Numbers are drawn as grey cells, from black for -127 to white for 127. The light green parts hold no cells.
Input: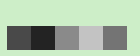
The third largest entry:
-11
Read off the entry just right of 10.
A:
67
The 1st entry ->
-54

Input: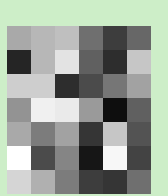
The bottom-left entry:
85
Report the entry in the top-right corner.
-24
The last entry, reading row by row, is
-16
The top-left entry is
41
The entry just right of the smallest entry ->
-31
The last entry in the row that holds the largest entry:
-60
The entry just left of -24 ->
-66
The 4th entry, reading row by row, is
-16
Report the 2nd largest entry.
119
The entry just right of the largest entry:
-52
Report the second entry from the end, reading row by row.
-74
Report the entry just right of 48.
-3
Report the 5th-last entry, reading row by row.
48

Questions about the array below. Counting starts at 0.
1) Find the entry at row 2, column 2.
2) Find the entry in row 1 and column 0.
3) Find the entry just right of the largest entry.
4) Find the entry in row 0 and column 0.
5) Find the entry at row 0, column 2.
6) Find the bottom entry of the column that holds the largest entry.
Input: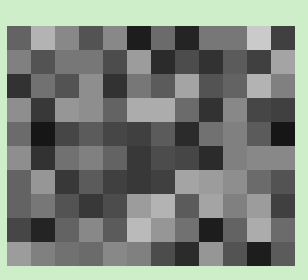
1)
-44
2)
0
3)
-63
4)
-28
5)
8
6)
-98

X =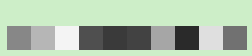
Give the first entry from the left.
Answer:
7
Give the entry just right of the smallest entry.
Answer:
95
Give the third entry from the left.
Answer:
116
